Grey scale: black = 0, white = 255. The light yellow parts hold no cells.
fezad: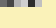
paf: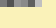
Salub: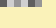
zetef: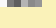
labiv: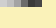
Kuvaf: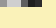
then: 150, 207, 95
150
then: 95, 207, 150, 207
95
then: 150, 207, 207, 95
31
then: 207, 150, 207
95

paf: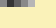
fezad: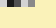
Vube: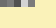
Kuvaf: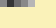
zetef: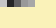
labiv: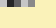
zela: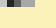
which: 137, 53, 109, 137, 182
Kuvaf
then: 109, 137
182

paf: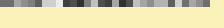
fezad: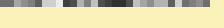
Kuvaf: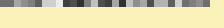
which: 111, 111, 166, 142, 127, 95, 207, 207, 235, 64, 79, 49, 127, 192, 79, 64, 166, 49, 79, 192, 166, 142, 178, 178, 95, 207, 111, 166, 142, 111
paf
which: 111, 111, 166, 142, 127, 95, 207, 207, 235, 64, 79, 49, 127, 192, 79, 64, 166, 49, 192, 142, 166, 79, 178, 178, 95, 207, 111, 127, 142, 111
Kuvaf
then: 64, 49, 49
79

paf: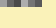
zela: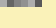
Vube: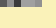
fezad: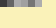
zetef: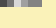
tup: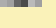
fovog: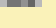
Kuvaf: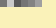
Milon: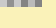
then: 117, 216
160
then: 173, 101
131
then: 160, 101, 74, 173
117
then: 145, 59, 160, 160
145
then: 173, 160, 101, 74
186
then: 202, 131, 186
131

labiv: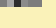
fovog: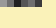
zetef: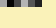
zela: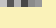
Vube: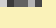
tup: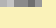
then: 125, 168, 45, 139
125
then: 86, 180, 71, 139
153
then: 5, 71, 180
86
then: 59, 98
98
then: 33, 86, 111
59
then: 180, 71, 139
153
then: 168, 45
139

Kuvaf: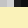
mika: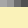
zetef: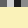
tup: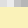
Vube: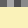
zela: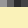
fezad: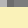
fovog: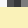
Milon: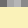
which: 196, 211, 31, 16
Kuvaf
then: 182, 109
125
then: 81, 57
125
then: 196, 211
31

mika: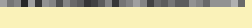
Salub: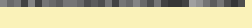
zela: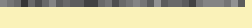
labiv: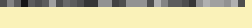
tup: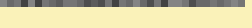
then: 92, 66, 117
132
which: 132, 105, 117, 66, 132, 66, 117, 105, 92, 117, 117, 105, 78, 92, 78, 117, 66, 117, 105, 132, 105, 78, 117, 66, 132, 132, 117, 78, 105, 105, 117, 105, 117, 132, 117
tup
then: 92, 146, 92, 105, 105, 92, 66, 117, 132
132

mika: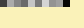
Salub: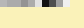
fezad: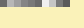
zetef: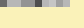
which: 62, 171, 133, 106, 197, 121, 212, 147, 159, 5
mika
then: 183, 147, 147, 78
183
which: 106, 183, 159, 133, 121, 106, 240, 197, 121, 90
fezad
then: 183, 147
147
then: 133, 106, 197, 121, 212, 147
159
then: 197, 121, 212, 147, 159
5

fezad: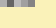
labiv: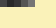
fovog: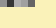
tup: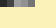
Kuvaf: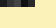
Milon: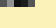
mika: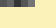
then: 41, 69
160
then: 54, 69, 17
41

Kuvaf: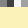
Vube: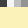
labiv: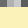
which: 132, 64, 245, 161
Kuvaf

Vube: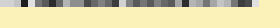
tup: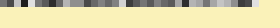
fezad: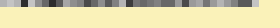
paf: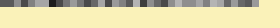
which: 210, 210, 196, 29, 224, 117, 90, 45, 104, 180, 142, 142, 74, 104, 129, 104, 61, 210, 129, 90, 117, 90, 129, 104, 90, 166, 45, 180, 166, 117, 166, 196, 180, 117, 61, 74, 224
Vube
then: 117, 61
74
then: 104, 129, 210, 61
90
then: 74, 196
29

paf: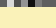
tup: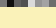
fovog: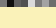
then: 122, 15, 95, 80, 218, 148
163

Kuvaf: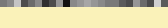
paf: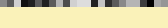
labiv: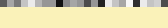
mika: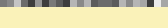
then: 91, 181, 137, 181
166
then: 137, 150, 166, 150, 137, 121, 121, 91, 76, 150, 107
76
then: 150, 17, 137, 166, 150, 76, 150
33
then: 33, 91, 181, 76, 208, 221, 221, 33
196
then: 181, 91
107
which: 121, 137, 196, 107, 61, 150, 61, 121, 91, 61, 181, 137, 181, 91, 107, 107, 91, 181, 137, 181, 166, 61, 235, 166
mika

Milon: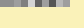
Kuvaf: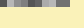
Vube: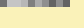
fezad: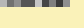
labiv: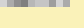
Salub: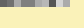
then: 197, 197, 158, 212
171
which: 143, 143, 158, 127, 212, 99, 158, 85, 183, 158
Milon

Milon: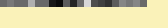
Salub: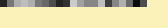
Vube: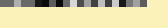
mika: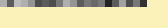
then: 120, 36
92
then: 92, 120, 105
120
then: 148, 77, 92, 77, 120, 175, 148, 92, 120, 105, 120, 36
92
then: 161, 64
190
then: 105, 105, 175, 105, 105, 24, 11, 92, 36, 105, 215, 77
64
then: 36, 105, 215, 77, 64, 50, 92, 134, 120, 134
105

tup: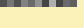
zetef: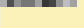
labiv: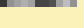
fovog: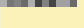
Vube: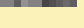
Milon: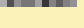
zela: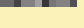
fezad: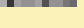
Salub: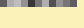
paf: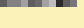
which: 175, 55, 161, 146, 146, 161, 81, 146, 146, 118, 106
fezad
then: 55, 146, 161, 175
161
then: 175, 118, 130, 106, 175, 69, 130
69
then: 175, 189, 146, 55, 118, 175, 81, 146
118

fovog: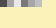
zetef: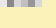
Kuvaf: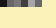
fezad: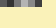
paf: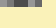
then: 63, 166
104
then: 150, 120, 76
76

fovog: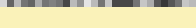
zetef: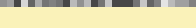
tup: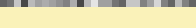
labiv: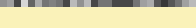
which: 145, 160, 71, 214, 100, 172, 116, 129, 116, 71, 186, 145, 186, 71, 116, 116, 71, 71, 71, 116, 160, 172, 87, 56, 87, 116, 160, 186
labiv
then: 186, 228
160
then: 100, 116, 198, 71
186
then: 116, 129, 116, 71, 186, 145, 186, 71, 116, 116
71
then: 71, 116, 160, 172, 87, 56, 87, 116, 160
186
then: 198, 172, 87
56

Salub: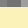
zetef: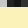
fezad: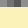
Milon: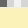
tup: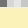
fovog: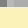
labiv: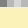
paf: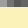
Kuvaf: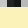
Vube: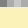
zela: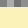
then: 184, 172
172
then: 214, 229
199
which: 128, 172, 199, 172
Vube
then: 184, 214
184
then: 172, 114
142

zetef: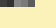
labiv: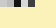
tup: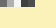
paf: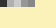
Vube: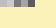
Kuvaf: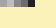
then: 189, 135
108
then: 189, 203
122

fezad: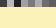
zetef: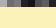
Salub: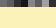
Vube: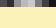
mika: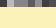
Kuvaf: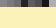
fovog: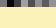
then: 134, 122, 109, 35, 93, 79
22
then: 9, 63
160
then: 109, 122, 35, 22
79
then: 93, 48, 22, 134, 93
160
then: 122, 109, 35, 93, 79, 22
174

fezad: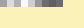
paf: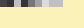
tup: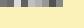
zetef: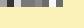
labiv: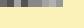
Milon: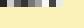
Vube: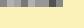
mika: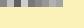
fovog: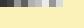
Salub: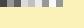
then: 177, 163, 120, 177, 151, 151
83
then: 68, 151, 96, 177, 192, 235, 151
219
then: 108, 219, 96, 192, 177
151
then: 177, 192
235

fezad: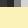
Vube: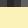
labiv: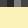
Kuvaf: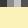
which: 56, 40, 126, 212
fezad
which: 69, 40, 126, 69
labiv
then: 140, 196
83
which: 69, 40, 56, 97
Vube
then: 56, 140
196

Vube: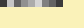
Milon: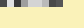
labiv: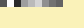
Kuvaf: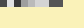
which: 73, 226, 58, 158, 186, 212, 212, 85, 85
Kuvaf
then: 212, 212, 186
73
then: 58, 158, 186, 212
212

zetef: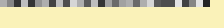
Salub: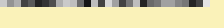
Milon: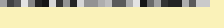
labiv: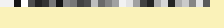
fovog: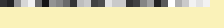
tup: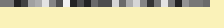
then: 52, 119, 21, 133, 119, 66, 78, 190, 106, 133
161
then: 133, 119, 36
66

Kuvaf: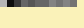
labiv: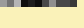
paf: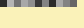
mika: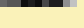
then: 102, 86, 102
102
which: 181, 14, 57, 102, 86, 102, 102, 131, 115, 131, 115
Kuvaf
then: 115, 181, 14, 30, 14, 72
143
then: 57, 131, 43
168
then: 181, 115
168
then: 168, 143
57
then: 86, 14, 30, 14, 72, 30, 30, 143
194

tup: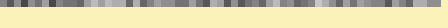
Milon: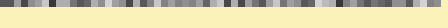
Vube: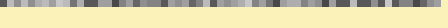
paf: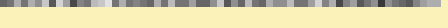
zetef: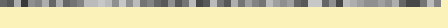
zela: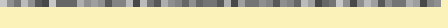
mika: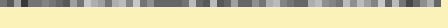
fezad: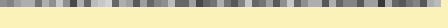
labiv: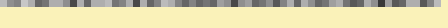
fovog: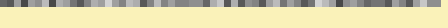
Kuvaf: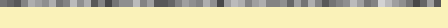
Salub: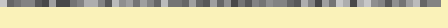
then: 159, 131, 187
174
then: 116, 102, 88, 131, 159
174
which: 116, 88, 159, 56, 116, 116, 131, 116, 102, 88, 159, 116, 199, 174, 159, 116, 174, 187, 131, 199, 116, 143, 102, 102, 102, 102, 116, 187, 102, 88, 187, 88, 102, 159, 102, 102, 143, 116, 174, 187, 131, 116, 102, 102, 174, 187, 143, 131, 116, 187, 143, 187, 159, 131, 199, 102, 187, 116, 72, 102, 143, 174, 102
mika
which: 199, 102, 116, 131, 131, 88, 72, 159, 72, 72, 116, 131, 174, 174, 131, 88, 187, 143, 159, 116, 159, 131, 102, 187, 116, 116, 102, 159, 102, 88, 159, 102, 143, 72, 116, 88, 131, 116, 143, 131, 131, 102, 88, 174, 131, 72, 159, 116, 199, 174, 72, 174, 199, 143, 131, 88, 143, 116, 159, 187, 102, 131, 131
Salub
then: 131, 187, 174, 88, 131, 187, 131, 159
131
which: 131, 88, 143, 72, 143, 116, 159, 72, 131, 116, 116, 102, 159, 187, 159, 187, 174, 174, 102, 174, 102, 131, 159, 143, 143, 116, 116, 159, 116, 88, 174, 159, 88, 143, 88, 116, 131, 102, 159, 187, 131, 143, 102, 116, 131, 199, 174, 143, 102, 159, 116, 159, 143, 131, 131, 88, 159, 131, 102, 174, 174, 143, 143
tup

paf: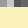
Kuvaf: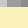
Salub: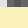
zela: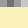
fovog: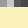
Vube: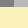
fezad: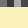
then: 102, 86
102
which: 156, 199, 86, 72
fovog
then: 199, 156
156
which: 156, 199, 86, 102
paf

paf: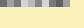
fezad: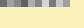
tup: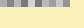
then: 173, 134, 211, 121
199
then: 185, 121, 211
121
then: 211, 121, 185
160
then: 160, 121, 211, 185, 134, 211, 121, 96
160
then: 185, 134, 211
121
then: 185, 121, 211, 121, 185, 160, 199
148

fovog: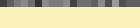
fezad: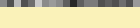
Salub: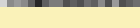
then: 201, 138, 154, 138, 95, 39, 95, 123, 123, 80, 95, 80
110
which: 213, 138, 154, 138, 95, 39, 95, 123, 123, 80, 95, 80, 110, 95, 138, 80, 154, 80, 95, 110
Salub
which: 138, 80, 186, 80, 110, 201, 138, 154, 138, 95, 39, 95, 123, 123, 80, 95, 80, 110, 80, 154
fezad

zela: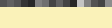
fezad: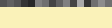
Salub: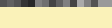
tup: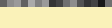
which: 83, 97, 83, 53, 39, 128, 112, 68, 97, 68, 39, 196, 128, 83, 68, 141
zela
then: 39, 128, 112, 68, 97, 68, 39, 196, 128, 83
68
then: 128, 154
53

